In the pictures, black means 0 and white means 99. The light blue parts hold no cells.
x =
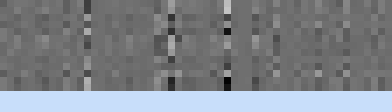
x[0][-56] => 37
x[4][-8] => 47
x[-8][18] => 50
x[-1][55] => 43
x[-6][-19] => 43
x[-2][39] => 46
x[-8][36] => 58
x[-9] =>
[47, 43, 38, 41, 43, 42, 37, 42, 41, 50, 44, 38, 66, 44, 43, 41, 41, 43, 39, 43, 42, 44, 52, 42, 19, 42, 39, 38, 41, 42, 43, 38, 7, 43, 43, 43, 33, 41, 45, 41, 44, 42, 46, 40, 43, 35, 41, 45, 47, 36, 44, 44, 40, 47, 37, 43]
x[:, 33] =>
[43, 42, 42, 40, 43, 45, 44, 47, 41, 44, 41, 42, 43]
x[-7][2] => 48
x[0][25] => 47
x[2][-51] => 39
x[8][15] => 41
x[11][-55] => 43
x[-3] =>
[36, 42, 42, 48, 44, 38, 41, 43, 44, 33, 45, 46, 29, 41, 43, 41, 48, 42, 41, 42, 41, 41, 48, 55, 46, 57, 42, 45, 46, 44, 34, 45, 62, 41, 43, 43, 40, 43, 38, 58, 43, 44, 38, 47, 45, 59, 42, 43, 35, 56, 42, 44, 47, 46, 46, 45]
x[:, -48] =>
[45, 44, 41, 43, 41, 44, 45, 44, 42, 42, 44, 40, 40]
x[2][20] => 41
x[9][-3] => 44
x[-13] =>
[37, 43, 45, 45, 44, 41, 45, 43, 45, 37, 43, 48, 24, 42, 43, 44, 45, 43, 44, 43, 42, 41, 38, 46, 61, 47, 45, 47, 45, 44, 41, 47, 73, 43, 43, 43, 47, 44, 41, 50, 42, 44, 39, 46, 43, 51, 43, 41, 36, 52, 41, 42, 47, 40, 48, 43]
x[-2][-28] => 41
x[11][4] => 43
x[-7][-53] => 43
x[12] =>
[47, 43, 38, 42, 43, 42, 37, 42, 40, 49, 44, 38, 65, 44, 43, 41, 41, 43, 39, 43, 42, 44, 52, 42, 19, 43, 39, 38, 41, 42, 43, 38, 8, 43, 43, 43, 33, 41, 44, 42, 44, 42, 46, 40, 43, 36, 41, 45, 47, 36, 45, 44, 40, 48, 37, 43]
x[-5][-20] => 37
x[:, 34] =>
[43, 43, 43, 43, 43, 43, 43, 43, 43, 43, 43, 43, 43]
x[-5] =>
[44, 42, 41, 43, 43, 40, 39, 43, 42, 43, 44, 41, 53, 43, 43, 41, 43, 42, 39, 42, 42, 43, 51, 46, 25, 45, 40, 40, 43, 43, 41, 40, 35, 41, 43, 43, 37, 42, 40, 49, 43, 42, 43, 44, 44, 43, 42, 44, 44, 47, 44, 44, 42, 46, 41, 43]
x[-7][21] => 42
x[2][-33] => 47
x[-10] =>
[38, 40, 42, 45, 43, 39, 41, 43, 43, 35, 44, 44, 33, 41, 43, 41, 46, 42, 41, 42, 42, 42, 49, 53, 37, 49, 42, 44, 45, 43, 37, 43, 56, 40, 43, 43, 40, 43, 38, 55, 43, 43, 40, 47, 45, 53, 43, 43, 38, 54, 43, 43, 44, 45, 44, 44]
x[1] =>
[42, 42, 48, 43, 42, 45, 49, 44, 44, 37, 43, 45, 25, 42, 43, 44, 44, 43, 45, 43, 45, 44, 36, 45, 57, 42, 46, 46, 45, 43, 42, 45, 76, 42, 43, 43, 51, 45, 40, 42, 42, 44, 41, 46, 43, 48, 46, 41, 42, 51, 42, 42, 43, 39, 48, 43]
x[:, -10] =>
[43, 46, 41, 43, 41, 46, 44, 42, 42, 42, 42, 40, 41]

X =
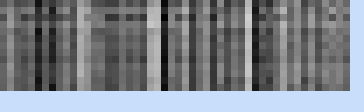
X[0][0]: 34
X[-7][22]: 71
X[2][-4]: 48
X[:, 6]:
[30, 42, 28, 44, 41, 35, 37, 34, 30, 35, 34, 34, 36]
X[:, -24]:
[54, 67, 50, 65, 64, 56, 61, 56, 50, 58, 56, 59, 55]
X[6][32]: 32
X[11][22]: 66
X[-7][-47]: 37
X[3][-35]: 39
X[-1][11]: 60
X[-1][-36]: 38
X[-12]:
[46, 54, 39, 45, 49, 17, 42, 11, 44, 54, 30, 68, 63, 43, 42, 42, 42, 50, 48, 49, 41, 69, 71, 15, 48, 49, 67, 29, 42, 59, 29, 41, 28, 47, 38, 74, 9, 43, 31, 51, 69, 38, 53, 33, 54, 32, 45, 60, 47, 50]
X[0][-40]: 35
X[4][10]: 27
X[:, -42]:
[33, 44, 27, 43, 38, 34, 38, 36, 32, 36, 36, 37, 37]
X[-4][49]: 43
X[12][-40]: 27
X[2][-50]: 30
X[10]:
[39, 54, 38, 33, 37, 14, 34, 24, 36, 47, 35, 69, 56, 39, 42, 30, 31, 41, 35, 39, 32, 66, 70, 7, 48, 38, 56, 23, 41, 52, 21, 53, 31, 48, 40, 76, 20, 31, 30, 40, 62, 45, 56, 36, 53, 39, 53, 45, 51, 41]
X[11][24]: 40
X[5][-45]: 12
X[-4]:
[39, 58, 36, 31, 41, 17, 35, 22, 36, 48, 34, 68, 56, 43, 47, 29, 31, 44, 37, 44, 32, 68, 71, 9, 50, 40, 58, 24, 44, 55, 22, 53, 31, 45, 38, 76, 18, 33, 36, 41, 60, 45, 59, 37, 57, 40, 49, 48, 51, 43]
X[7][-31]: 39
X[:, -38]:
[51, 63, 49, 62, 60, 55, 57, 55, 50, 56, 56, 56, 54]
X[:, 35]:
[70, 74, 80, 78, 70, 73, 75, 72, 73, 76, 76, 68, 72]
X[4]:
[41, 48, 32, 36, 46, 6, 41, 12, 38, 48, 27, 62, 60, 35, 33, 34, 36, 47, 39, 45, 35, 58, 64, 13, 40, 41, 64, 24, 39, 56, 27, 40, 24, 39, 29, 70, 9, 37, 23, 44, 65, 37, 51, 28, 45, 29, 43, 52, 43, 45]
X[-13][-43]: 22
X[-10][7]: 28
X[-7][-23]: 25
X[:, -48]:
[29, 39, 39, 43, 32, 36, 38, 36, 36, 36, 38, 34, 35]
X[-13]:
[34, 43, 29, 31, 36, 7, 30, 22, 33, 42, 35, 60, 51, 32, 30, 25, 25, 41, 29, 37, 26, 56, 63, 4, 34, 30, 54, 22, 38, 52, 20, 53, 21, 36, 29, 70, 16, 30, 18, 39, 54, 43, 57, 26, 40, 34, 53, 40, 50, 40]
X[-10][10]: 38
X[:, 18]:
[29, 48, 23, 46, 39, 34, 38, 31, 27, 37, 35, 34, 34]
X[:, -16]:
[29, 38, 42, 43, 29, 34, 38, 34, 37, 38, 40, 32, 36]
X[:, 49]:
[40, 50, 34, 48, 45, 38, 42, 39, 32, 43, 41, 39, 37]

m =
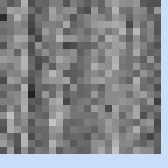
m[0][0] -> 46
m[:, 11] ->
[43, 35, 45, 43, 49, 50, 39, 37, 41, 42, 38, 46, 39, 39, 46, 48, 45, 41, 44, 40, 42, 37]
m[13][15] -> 54
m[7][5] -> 44
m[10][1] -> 52
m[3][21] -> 54
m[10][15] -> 65
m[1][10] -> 56
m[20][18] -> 53
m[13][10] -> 43
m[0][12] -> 36
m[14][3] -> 65
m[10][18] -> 47
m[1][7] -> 62
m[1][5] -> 33
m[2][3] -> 54
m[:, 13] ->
[45, 59, 56, 59, 50, 59, 41, 58, 54, 67, 54, 60, 46, 59, 41, 61, 44, 47, 39, 49, 55, 54]
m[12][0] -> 45
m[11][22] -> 44
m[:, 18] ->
[54, 43, 39, 28, 44, 38, 45, 45, 44, 44, 47, 39, 54, 43, 55, 49, 54, 46, 52, 56, 53, 46]
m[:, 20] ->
[35, 52, 48, 41, 46, 41, 51, 46, 37, 44, 57, 44, 42, 61, 43, 41, 31, 54, 45, 37, 38, 54]
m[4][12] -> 41
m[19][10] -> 40
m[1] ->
[43, 62, 59, 62, 43, 33, 42, 62, 50, 55, 56, 35, 30, 59, 40, 46, 69, 45, 43, 54, 52, 35, 58]
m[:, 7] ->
[49, 62, 60, 50, 50, 48, 47, 45, 49, 37, 70, 59, 42, 41, 62, 56, 58, 76, 58, 54, 68, 60]
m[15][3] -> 67
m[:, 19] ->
[58, 54, 51, 54, 72, 56, 58, 65, 46, 59, 40, 67, 61, 56, 50, 64, 65, 41, 67, 52, 43, 61]
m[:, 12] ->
[36, 30, 51, 50, 41, 47, 38, 45, 48, 46, 50, 51, 42, 41, 48, 38, 45, 49, 44, 33, 41, 39]
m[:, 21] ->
[32, 35, 41, 54, 51, 51, 40, 38, 58, 40, 48, 38, 46, 49, 58, 40, 47, 58, 50, 27, 46, 53]
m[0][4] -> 30
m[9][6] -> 51
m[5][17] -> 49
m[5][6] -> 50
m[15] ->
[38, 56, 43, 67, 30, 39, 45, 56, 61, 57, 45, 48, 38, 61, 54, 29, 64, 51, 49, 64, 41, 40, 45]
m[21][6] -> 44

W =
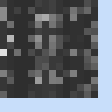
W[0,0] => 27
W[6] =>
[21, 27, 18, 18, 18, 47, 22, 45, 32, 18, 19, 19, 18, 34]
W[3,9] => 18
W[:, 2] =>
[18, 25, 18, 18, 18, 18, 18, 43, 18, 18, 18, 18, 18, 18]
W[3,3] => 18
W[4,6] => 22
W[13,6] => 22
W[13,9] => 18
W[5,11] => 20
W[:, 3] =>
[18, 18, 18, 18, 18, 18, 18, 18, 18, 18, 18, 18, 18, 18]
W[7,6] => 32
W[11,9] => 18
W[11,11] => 19
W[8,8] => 22
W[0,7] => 25
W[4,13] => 31
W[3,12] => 18
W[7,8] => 20
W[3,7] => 45
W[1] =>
[54, 19, 25, 18, 31, 21, 22, 25, 20, 23, 45, 31, 40, 19]
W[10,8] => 20
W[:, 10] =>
[19, 45, 49, 19, 19, 19, 19, 49, 19, 19, 49, 19, 19, 26]
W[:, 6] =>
[22, 22, 66, 22, 22, 22, 22, 32, 29, 35, 22, 22, 22, 22]
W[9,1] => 19
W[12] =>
[21, 19, 18, 18, 20, 21, 22, 22, 20, 18, 19, 29, 40, 28]
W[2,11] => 19
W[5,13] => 49
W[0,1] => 19

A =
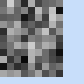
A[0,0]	40
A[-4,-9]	17
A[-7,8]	56
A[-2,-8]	36
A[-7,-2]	34
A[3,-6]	30
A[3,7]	69
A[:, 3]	[16, 51, 8, 30, 52, 20, 55, 34, 4, 25, 34]
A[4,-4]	54
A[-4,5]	64
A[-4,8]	6
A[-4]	[17, 45, 31, 34, 70, 64, 42, 26, 6]
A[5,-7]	47
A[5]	[30, 53, 47, 20, 50, 45, 54, 52, 27]
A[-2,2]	18
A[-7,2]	60
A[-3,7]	28
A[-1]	[65, 58, 63, 34, 45, 63, 31, 44, 20]
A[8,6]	42
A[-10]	[46, 60, 39, 51, 18, 72, 42, 75, 7]
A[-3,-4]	37
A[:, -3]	[39, 42, 24, 33, 75, 54, 67, 42, 42, 60, 31]
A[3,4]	38
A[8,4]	69
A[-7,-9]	18
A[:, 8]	[49, 7, 63, 44, 56, 27, 21, 6, 21, 44, 20]
